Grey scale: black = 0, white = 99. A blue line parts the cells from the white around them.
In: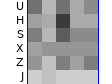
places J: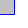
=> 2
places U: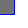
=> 1 3
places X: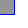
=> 2 3 4 5
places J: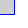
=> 1 3 4 5
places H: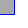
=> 2 4 5
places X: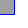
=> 1

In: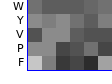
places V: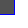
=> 1 5 6
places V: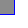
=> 2 3
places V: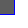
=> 4
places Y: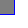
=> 2 6

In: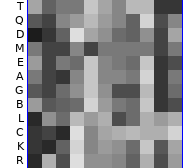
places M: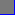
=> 1 6 7 8 9 11
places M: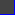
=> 2 3 5 10
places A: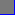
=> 1 8 11
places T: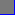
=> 3 4
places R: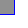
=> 5 6

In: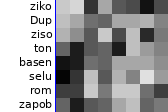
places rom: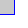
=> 3 5 6
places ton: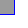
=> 7
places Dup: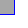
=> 2 5 6

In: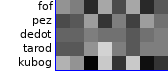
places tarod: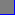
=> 5 7 8
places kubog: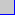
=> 4 6
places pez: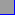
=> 3 7

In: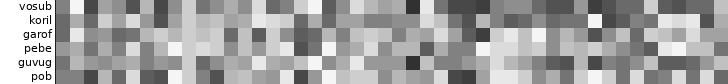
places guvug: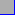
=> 6 13 16 21 31
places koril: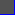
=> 8 30 47
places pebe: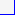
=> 9 20 31 45
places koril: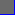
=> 1 3 18 20 34 36
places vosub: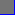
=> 11 28

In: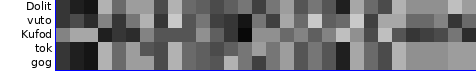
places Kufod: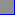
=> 11 15 16 22
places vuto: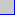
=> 9 19 22

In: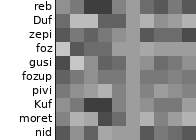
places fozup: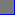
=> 2 4 5 7 8 10
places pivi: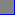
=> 5 7 10

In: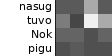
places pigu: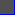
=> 1 3 4
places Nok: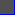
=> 3
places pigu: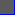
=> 2
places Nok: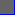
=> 1 2 4
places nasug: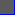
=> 1 2 4
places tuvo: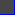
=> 2
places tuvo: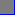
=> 1

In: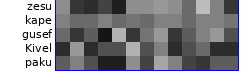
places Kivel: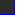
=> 1 3 9 12 13
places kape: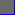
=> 2 3 5 7 10
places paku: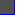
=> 3
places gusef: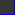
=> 2 6 9
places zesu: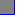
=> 12
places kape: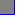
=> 1 4 8 9 11 12
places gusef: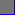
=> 7

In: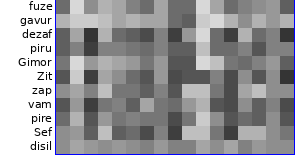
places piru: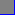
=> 2 4 5 8 14 16 17
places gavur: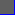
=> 10
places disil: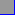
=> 3 5 8 15
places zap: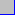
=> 4 10 11 15
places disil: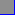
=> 1 4 6 12 16 17

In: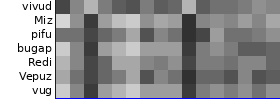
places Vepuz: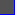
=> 7 13 15
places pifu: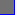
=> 1 2 9 13 14

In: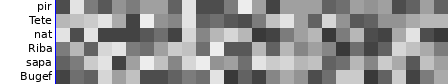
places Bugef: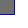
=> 2 11 20
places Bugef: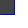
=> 1 15 26
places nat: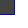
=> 4 5 6 9 16 24
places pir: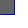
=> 9 20 26 28

